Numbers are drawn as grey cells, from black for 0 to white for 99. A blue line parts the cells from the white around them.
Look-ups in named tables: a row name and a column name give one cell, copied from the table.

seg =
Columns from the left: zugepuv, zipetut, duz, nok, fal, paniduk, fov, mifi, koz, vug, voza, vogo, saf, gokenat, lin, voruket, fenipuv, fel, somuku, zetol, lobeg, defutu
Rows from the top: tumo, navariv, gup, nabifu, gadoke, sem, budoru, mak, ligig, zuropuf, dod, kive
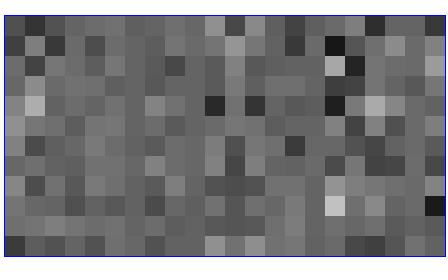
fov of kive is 40
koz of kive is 38
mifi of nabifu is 34
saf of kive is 55
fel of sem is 26
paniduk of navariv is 42
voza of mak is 50
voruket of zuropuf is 39
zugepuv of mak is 40
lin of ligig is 44
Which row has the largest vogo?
navariv

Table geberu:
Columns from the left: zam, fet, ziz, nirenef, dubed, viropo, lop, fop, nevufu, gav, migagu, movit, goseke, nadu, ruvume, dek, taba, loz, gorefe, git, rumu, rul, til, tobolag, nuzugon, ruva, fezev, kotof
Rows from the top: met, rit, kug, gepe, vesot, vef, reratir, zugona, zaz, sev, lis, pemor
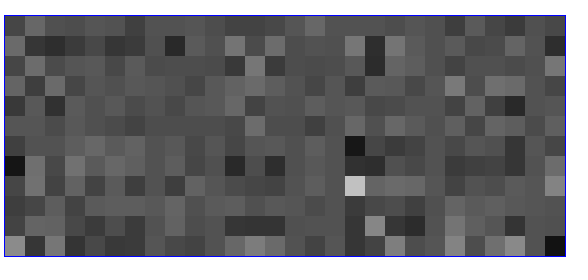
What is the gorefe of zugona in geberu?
18
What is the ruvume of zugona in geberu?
31
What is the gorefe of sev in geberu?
28
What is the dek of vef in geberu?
25
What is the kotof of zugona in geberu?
42
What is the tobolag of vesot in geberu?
38
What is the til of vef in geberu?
37
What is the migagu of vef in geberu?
30
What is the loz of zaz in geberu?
75
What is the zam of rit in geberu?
41
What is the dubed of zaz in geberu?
26
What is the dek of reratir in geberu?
36
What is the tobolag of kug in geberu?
31
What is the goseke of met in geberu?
26
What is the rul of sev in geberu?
31
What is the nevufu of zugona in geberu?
36
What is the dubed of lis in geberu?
23
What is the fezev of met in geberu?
31
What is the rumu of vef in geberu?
35
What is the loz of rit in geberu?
46
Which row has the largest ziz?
pemor

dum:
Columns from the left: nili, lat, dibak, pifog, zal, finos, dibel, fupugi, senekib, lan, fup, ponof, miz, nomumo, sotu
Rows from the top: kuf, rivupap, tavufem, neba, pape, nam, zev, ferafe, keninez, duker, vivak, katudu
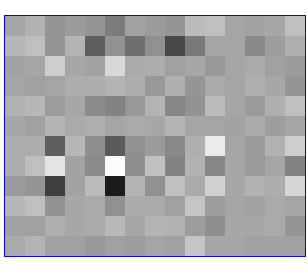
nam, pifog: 66
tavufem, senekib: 62
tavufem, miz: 66
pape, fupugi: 70
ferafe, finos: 98
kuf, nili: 64
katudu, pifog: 62
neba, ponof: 64
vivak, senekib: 69
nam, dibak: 70
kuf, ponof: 64
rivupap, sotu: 68
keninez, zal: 73
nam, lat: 62
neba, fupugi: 59
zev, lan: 68
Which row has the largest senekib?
keninez

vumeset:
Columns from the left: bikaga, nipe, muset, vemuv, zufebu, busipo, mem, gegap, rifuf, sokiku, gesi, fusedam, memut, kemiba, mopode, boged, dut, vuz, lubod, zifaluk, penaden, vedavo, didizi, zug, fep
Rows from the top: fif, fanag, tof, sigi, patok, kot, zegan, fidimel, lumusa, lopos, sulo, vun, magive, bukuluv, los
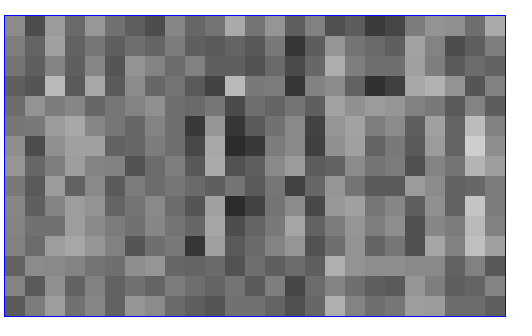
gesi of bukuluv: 39
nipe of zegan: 30
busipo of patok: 46
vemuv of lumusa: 38
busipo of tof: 33
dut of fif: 31
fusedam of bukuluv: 45
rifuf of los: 41
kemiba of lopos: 45
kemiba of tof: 41
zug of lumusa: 40
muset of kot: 60
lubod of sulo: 49
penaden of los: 61
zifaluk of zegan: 47
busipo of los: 38
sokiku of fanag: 37
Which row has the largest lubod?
patok

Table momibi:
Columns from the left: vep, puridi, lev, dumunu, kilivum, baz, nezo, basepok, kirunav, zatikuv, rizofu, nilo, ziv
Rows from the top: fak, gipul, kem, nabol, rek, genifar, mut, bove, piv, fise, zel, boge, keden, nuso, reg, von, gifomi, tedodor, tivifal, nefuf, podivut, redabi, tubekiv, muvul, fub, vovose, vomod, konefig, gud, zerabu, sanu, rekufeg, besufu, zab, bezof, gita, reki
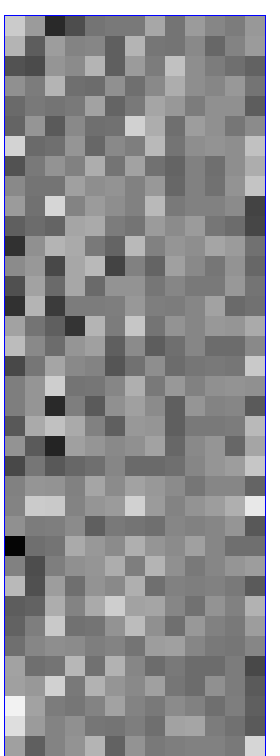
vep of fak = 79
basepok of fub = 60
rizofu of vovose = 52
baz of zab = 58
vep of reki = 62
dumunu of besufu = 71
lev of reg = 23
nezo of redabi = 56
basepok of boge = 50
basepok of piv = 59
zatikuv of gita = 64
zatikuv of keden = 53

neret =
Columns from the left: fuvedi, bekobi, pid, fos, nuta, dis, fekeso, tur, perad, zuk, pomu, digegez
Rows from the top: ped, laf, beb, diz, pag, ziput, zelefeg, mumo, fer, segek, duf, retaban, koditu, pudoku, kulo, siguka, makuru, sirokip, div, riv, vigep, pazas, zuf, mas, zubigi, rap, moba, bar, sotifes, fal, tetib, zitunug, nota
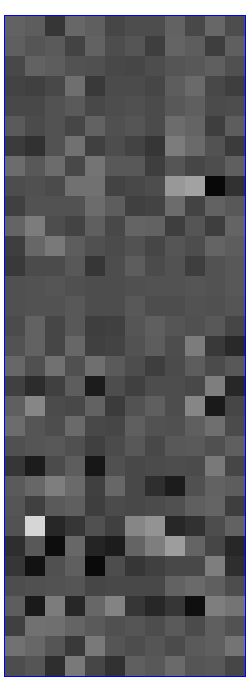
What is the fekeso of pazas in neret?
34
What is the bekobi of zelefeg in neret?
19
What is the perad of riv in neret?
30
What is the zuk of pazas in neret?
35
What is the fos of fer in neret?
44
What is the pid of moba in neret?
5
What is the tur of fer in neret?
30
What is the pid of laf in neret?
35

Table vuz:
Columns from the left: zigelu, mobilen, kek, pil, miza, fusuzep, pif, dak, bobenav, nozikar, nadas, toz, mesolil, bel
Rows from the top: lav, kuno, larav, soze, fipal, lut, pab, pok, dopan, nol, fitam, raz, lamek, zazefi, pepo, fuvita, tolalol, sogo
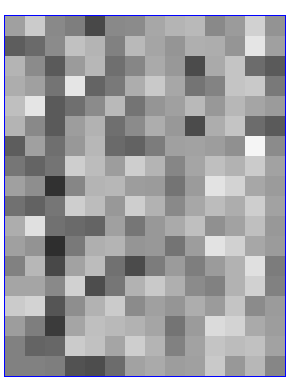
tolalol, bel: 63
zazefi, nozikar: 54
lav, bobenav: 70
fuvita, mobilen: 49
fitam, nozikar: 74
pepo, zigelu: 79
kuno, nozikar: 68
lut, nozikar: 29
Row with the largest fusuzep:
pepo

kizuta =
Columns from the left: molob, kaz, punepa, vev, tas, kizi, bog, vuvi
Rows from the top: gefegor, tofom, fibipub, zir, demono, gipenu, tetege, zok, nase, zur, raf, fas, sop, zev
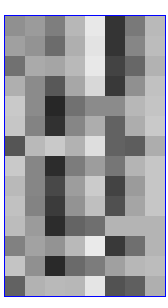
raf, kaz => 60
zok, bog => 70
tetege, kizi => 38
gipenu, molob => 77
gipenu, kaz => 51
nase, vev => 61
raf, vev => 39
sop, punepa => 16
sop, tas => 48
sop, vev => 41

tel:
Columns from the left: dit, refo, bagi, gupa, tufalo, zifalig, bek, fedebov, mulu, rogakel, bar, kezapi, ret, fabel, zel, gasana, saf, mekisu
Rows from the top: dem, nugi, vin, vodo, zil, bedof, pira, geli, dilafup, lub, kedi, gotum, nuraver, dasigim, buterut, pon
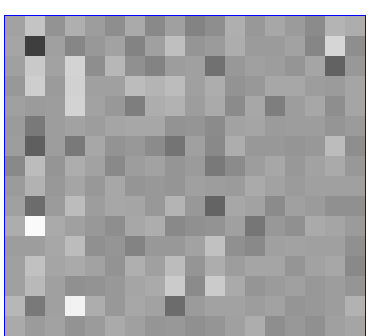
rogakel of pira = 62
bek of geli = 61
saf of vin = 38
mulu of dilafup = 58
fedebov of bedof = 65
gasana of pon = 56
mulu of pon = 59
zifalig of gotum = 58
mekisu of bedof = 60
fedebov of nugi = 62
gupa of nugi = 52
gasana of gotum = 62
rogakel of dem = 51
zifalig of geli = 53
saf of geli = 66
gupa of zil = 82
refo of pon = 60
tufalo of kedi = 59
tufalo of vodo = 62
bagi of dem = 57
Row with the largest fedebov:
vodo

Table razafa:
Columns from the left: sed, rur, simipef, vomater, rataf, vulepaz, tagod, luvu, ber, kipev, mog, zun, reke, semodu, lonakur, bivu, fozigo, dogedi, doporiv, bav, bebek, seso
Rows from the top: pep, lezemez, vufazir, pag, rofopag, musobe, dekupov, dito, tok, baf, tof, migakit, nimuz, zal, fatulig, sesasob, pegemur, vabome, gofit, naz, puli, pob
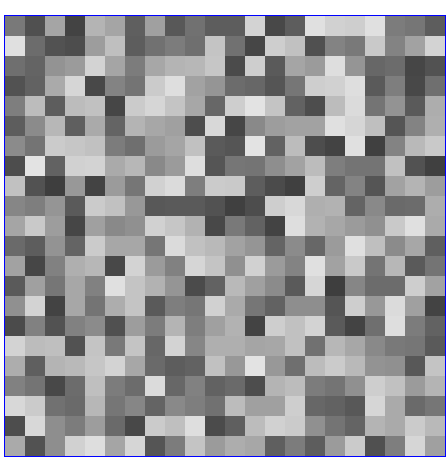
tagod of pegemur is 76
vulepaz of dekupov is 48
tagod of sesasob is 61
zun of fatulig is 66
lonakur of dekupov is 73
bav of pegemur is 47
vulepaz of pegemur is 47

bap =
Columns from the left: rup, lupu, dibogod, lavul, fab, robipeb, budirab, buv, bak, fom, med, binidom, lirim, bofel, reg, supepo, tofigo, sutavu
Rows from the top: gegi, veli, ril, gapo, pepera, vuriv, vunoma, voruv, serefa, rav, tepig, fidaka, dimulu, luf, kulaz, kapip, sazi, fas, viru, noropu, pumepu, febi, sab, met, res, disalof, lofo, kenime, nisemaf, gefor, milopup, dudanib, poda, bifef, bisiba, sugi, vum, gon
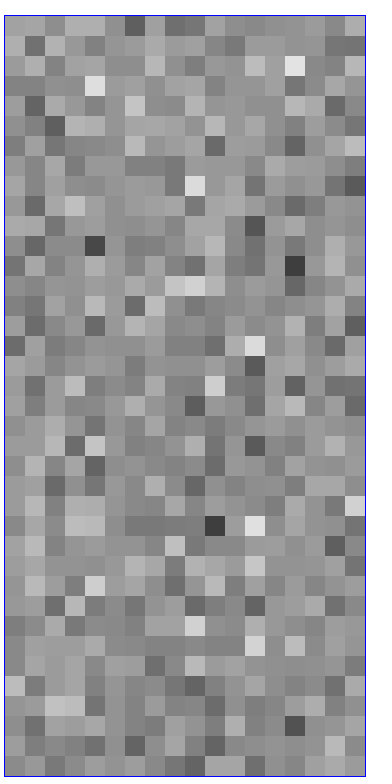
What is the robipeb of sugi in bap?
57
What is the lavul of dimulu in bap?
58
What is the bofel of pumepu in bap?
60
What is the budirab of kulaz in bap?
42
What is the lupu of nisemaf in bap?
72
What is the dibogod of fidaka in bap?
54
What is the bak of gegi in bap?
43
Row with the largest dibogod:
bisiba

